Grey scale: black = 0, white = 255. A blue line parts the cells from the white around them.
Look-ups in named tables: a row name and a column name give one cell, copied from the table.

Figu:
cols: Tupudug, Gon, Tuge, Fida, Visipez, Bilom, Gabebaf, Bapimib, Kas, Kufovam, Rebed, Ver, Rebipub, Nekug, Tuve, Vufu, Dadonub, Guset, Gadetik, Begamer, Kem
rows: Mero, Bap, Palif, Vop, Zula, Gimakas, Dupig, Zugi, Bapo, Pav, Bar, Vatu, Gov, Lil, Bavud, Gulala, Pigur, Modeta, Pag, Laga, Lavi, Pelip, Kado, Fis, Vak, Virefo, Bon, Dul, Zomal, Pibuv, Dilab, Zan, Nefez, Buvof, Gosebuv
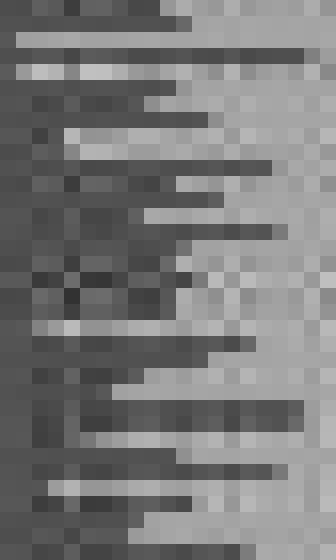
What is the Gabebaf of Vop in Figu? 89
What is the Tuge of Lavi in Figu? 131
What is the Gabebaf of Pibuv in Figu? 69
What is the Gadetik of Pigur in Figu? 156
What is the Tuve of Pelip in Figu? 75
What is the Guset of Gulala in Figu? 164
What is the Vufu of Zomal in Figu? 166
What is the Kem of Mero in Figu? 149
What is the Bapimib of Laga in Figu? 88
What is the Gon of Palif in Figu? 160
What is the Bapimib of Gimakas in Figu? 83
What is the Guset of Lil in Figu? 165
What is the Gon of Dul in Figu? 87
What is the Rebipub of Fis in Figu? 168
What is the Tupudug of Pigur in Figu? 74

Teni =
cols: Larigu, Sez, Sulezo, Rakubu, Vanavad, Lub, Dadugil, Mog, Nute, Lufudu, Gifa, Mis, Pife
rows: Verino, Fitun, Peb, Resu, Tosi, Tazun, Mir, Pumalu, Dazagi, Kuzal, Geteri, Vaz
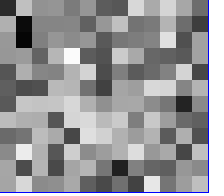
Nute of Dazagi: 156
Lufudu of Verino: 170
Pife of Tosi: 71
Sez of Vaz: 216
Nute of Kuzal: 221
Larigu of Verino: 43
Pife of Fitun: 61
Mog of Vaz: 112
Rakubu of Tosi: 131
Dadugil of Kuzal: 157
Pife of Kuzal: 192
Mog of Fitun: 192
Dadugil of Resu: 82
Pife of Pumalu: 96
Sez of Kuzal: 236
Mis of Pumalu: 106
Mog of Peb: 119
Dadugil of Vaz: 73
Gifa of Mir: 118

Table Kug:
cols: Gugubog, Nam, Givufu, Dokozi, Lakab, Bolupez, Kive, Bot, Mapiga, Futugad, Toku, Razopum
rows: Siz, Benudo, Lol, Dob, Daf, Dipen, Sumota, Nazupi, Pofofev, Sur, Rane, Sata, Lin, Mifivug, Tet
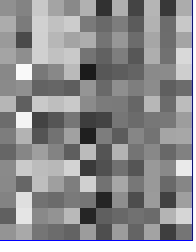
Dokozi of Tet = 108
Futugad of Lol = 166
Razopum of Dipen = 108
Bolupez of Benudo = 122
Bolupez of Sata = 208
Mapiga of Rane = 85
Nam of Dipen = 144
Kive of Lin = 36

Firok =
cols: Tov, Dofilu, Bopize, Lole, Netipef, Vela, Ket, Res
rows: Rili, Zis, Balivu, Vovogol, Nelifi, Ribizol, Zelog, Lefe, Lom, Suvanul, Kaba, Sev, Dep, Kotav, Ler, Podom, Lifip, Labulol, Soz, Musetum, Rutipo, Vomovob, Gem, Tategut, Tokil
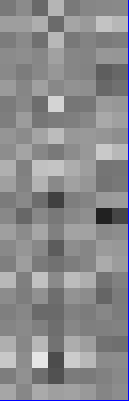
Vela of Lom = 153
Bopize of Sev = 179
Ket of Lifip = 171
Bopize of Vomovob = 184
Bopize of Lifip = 122
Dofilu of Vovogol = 142
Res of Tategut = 137
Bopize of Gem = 230
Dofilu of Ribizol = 134
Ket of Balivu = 122
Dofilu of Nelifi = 124
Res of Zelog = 151
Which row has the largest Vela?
Gem

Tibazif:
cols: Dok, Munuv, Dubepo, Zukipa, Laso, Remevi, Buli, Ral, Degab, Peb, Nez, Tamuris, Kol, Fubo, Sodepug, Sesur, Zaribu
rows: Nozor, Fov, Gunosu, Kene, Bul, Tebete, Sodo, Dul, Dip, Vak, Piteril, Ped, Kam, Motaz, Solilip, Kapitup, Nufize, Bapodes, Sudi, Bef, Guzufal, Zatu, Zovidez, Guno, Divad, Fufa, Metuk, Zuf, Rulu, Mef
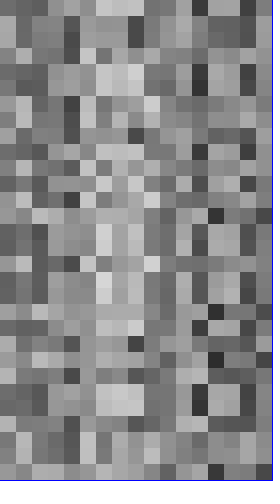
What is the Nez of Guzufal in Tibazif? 120
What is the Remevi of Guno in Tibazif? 153
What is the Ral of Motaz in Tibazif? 174
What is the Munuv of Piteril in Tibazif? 182
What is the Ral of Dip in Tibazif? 150
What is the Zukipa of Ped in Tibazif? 146
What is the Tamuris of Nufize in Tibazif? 113

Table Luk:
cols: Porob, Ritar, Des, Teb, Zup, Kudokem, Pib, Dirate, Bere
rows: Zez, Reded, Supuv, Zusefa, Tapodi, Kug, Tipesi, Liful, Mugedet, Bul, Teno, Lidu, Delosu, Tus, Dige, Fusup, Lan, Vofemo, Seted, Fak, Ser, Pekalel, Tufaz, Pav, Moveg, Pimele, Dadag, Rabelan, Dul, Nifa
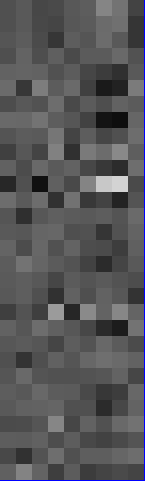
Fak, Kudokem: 138
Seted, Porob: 88
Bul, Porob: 64
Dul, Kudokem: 94
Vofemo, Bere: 77
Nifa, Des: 99
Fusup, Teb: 81
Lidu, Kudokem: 132
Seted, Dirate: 87
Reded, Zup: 87
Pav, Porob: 85
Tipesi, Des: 82
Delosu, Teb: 49
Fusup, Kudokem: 77
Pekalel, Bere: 75
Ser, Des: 109
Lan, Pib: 43
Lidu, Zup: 73
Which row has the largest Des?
Kug

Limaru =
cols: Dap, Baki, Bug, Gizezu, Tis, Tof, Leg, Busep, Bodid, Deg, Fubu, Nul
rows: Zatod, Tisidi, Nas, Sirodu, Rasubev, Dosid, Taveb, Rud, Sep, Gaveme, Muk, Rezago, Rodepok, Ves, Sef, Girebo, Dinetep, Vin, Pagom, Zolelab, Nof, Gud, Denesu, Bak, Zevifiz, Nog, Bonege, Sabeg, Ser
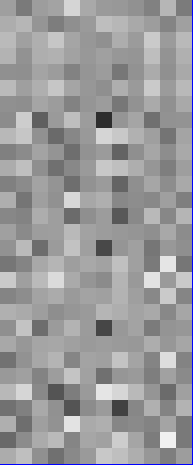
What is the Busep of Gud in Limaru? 154
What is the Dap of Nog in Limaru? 113
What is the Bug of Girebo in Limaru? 109
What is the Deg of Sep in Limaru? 159
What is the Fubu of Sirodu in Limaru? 147
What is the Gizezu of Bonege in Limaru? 146
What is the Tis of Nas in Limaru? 165
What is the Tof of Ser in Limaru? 154
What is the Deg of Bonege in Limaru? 131
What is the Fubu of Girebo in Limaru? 152
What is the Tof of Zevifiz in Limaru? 154

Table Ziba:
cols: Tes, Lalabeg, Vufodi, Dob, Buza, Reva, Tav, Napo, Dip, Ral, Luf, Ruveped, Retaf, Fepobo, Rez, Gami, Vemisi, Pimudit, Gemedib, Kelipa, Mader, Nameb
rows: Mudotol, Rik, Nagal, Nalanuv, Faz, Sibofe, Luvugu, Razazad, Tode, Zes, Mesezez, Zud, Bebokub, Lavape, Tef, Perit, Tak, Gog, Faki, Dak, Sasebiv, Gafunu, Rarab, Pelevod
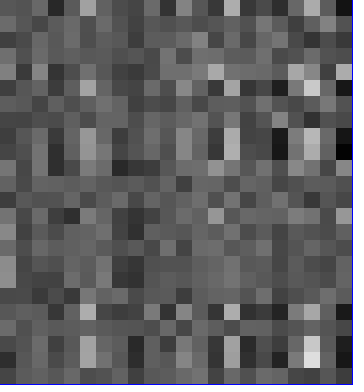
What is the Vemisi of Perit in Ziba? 112
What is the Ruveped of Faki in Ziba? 61
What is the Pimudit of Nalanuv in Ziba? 74
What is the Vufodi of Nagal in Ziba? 103
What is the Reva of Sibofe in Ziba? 163
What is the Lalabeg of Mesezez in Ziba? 71
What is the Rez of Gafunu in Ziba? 161
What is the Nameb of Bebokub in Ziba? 71
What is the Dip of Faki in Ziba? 74
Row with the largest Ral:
Dak

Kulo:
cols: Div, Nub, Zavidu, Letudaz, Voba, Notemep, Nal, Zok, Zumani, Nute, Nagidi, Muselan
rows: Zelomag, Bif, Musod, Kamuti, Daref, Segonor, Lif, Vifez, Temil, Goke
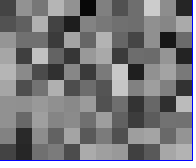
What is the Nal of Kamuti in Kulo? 169
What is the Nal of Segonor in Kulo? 84
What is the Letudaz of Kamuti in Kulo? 99
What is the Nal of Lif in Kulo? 81
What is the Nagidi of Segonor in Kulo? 128
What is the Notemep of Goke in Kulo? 171
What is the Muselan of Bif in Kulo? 170
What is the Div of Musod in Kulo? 149
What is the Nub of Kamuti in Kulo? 63
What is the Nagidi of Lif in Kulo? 47
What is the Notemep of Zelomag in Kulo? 8
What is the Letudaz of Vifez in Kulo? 133
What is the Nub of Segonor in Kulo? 78
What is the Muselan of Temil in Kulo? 148
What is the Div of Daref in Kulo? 181
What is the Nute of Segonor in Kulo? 158
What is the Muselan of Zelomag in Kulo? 37
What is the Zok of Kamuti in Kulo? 59
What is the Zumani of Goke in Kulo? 64

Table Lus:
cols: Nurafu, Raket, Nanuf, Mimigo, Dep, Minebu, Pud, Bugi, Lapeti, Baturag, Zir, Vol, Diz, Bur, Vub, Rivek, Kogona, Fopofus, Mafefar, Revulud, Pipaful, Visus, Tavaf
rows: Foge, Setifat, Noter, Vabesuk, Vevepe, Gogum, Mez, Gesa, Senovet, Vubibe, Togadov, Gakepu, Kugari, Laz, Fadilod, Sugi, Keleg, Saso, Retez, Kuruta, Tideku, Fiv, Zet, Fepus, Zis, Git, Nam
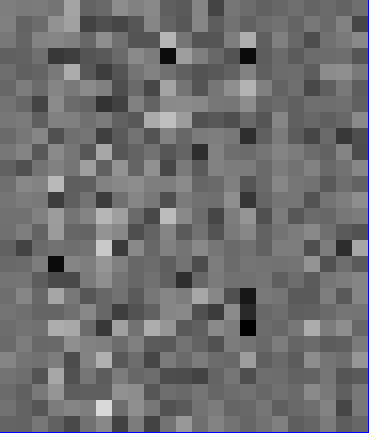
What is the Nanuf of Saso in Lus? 93
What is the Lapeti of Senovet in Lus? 115
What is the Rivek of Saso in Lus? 113
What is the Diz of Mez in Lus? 136
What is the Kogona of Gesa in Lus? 85
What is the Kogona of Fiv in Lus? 105
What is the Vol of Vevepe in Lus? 96
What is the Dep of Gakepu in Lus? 94
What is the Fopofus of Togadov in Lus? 124
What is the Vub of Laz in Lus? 125
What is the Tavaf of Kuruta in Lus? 116

